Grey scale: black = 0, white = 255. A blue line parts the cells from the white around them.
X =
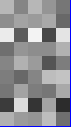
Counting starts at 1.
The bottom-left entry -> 177
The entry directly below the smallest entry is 111
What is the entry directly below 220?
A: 155
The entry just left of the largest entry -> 92
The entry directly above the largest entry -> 155
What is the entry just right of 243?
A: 71
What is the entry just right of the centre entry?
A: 84
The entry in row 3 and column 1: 235
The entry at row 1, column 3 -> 183
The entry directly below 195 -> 169
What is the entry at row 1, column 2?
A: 133
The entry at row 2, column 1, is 141
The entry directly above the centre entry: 141

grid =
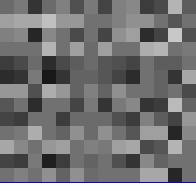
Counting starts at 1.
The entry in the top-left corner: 107
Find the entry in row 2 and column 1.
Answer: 159
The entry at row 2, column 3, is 167
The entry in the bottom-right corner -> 113
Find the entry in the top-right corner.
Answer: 93
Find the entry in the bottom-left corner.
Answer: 113
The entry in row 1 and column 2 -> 121
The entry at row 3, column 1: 128
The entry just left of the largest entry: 68
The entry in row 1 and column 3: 52
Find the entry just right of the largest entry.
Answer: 80
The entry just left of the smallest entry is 121
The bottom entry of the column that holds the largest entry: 38
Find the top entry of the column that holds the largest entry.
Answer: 180
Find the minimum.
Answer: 24
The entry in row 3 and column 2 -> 136
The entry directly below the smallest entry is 173
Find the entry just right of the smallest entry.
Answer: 52
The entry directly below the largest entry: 113
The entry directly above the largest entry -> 86
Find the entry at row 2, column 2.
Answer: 167
